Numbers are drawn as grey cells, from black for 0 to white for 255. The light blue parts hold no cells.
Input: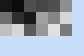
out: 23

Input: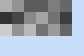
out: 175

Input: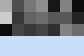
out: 173

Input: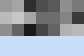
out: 153

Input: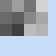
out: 125

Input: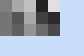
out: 127

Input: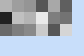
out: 180
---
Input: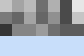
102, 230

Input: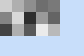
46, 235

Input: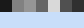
101, 217

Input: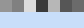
58, 220

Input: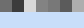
131, 216

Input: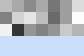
190, 253

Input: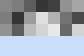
223, 232

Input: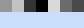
1, 217
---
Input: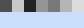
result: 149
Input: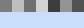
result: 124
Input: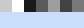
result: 120
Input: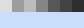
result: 133
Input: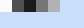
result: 118
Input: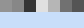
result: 135
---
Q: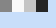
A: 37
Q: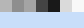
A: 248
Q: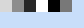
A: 120
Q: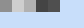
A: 79
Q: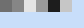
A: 198
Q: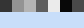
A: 73
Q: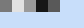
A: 89
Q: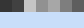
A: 94
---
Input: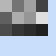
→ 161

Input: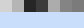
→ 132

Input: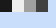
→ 160

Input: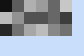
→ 103

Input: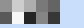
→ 121

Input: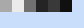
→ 57

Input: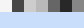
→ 40

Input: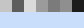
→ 143

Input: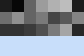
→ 189

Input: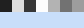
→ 114
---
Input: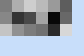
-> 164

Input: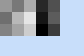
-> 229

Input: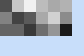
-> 169

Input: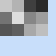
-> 221

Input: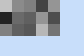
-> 96

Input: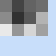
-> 49

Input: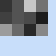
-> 83
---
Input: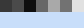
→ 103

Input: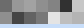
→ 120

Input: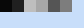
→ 190

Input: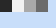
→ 40

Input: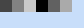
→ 201

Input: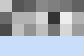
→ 190

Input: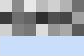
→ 220

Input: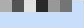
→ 225
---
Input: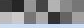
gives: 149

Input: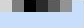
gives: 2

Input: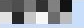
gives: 120

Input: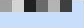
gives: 33

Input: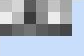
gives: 92

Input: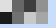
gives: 61

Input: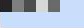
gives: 77

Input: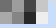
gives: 70

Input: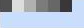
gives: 176
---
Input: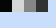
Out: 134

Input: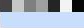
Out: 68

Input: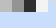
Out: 190

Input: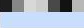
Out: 73

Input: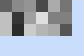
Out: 74

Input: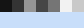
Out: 70

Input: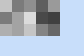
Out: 94

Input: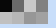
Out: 129
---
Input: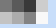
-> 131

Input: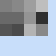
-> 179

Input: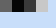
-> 57

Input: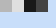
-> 25

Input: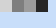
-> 156

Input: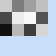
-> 62

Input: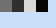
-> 216
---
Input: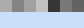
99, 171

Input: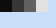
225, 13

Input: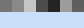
95, 117

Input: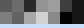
22, 127

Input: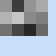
169, 114

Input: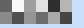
182, 138
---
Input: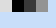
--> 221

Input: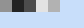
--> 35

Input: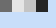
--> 108

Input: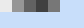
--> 150

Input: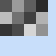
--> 52

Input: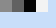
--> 138

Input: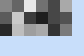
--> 158

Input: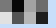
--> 225
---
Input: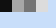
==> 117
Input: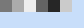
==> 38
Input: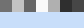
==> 47
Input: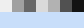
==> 81
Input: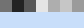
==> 198
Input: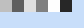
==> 254
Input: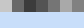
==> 169
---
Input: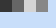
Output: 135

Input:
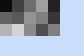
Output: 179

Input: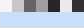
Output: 234

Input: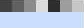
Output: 198

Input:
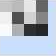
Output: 240

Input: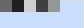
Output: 150

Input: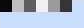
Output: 190
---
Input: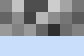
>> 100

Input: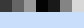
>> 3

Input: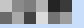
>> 67

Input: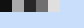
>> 170

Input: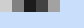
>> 129

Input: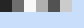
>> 248

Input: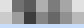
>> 133

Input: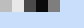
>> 232
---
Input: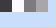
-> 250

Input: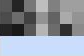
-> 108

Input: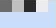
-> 192

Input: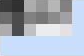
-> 236

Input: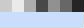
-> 145

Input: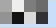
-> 19

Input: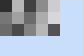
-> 130
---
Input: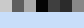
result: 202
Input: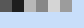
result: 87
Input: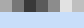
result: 170
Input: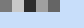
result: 121
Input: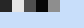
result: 38
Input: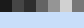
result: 26
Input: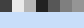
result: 64
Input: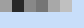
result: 159
